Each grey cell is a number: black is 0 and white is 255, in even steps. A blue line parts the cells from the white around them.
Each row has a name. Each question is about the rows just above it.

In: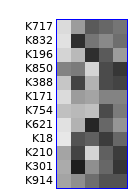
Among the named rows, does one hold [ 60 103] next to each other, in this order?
yes
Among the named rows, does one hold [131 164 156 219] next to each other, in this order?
no
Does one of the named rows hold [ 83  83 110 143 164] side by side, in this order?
no
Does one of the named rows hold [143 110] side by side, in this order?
yes
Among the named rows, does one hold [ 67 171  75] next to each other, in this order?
no

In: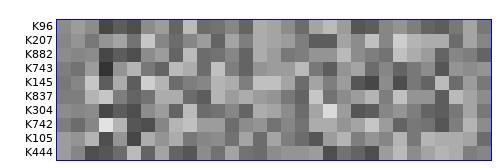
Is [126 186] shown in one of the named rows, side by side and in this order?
no
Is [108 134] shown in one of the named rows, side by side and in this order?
yes
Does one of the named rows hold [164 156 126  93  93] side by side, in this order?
yes
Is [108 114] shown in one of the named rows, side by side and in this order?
yes
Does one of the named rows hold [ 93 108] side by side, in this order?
no
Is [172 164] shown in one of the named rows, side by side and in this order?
yes
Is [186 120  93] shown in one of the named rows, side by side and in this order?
yes

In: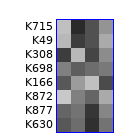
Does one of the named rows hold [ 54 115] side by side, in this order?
no
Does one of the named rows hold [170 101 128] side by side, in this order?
no
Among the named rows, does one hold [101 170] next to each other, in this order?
yes
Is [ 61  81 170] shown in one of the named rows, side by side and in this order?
yes
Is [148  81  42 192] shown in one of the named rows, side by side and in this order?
no
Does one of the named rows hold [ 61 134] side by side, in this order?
no
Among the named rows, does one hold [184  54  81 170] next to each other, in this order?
no

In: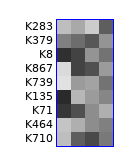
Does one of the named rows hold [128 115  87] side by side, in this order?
no
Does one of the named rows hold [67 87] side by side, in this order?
no
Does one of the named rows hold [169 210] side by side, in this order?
no

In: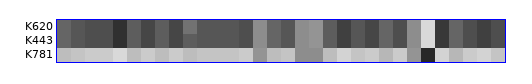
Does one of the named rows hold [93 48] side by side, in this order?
no
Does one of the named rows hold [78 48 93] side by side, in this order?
yes
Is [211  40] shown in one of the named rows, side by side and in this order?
no
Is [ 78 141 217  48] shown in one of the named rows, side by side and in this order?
no
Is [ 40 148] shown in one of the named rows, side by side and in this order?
no
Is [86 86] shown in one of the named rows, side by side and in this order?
yes

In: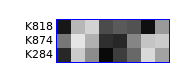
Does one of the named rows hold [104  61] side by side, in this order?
no
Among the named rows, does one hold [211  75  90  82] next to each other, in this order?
yes
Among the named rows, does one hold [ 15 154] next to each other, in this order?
yes
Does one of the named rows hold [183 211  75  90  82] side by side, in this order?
yes
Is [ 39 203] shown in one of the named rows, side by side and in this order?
yes
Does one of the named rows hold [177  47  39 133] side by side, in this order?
yes

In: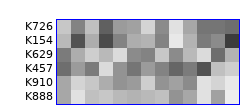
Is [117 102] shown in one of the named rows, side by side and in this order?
no
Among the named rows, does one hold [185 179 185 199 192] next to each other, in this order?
no
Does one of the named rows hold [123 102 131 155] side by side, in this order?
no

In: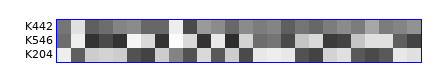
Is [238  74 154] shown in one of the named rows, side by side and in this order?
yes
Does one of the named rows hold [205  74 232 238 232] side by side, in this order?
yes
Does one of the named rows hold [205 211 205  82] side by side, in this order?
yes
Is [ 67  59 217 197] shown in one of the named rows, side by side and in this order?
no

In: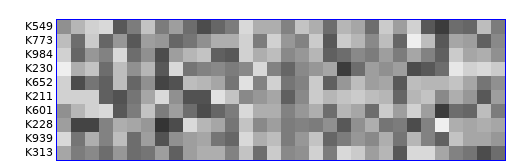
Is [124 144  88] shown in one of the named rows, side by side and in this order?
yes
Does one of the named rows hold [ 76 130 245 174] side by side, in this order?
no
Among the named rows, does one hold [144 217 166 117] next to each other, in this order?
no
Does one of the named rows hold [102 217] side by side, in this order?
yes
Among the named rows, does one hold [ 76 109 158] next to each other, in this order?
no

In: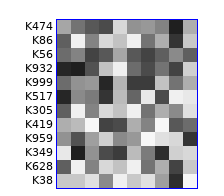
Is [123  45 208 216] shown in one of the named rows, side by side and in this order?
yes
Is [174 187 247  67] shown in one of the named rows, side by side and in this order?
yes
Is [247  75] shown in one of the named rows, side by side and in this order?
no
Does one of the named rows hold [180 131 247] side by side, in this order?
no
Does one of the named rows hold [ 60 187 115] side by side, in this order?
no
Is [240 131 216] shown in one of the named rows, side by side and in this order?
yes

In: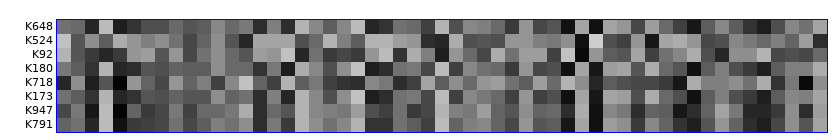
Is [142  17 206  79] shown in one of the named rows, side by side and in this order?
yes
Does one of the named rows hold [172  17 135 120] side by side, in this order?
yes
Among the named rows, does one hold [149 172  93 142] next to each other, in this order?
no

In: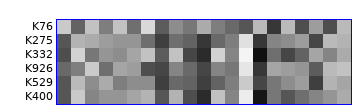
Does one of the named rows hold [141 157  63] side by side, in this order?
yes
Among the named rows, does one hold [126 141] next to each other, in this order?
yes
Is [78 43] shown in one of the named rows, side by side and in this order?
yes

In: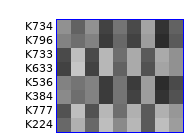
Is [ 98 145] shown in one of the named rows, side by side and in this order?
yes
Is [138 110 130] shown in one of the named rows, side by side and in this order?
yes
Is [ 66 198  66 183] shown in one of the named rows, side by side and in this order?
yes

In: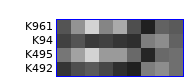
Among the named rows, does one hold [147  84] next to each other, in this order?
no
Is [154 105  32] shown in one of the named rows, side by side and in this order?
no
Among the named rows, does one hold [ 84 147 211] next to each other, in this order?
yes
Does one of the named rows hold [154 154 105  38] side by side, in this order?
yes
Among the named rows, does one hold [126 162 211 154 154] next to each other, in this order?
no

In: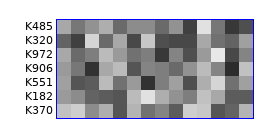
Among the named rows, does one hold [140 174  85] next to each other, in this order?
yes
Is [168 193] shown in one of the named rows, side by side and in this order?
no

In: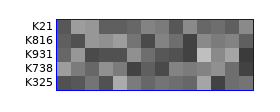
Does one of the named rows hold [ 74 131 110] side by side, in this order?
yes
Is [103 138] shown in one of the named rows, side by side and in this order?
no
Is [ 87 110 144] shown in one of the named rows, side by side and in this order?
no
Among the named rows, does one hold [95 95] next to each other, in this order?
yes
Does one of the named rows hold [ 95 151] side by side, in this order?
no
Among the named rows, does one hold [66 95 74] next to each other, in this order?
yes

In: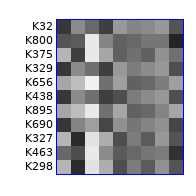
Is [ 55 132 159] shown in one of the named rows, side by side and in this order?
yes
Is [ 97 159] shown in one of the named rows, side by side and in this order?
no
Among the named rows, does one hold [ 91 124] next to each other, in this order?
no
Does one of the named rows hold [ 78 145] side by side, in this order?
no
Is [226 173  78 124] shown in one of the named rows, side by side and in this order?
yes
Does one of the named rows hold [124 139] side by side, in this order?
yes
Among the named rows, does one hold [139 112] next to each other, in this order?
yes

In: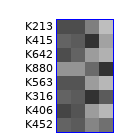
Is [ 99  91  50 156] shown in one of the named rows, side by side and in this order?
no
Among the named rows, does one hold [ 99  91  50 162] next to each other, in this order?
yes
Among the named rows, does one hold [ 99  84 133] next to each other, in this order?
no

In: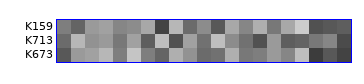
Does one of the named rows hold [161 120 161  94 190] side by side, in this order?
no
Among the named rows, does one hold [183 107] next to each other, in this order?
yes

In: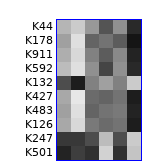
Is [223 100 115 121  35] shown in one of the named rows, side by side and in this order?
yes
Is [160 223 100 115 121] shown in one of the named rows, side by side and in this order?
yes

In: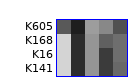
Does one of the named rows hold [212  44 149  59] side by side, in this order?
yes
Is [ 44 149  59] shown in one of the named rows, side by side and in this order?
yes

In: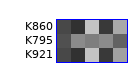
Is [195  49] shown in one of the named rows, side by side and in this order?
no
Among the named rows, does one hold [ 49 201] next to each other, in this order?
no
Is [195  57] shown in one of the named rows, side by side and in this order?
yes
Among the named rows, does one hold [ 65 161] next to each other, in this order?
no
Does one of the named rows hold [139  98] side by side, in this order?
yes

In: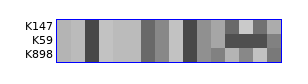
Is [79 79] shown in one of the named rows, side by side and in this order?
yes
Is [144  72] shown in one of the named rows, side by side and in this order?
no
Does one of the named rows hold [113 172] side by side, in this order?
yes
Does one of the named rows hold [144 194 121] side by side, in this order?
no
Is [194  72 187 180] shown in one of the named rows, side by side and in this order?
no
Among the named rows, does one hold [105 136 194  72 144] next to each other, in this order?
yes

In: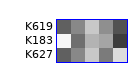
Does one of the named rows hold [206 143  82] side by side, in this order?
no
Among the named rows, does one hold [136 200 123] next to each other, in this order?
yes
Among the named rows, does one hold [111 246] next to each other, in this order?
no
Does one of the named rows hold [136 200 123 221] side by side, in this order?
yes
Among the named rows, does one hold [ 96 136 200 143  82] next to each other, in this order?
yes
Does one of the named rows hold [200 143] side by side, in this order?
yes

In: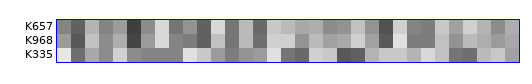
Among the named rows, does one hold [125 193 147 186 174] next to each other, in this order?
yes
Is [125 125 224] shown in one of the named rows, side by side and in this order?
no
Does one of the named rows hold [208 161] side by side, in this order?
yes
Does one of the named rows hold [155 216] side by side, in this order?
yes

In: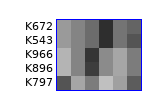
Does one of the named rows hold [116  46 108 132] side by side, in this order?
no
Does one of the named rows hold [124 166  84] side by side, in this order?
no

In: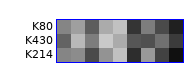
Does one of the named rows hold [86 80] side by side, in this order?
yes
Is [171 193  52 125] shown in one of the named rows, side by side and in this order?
yes

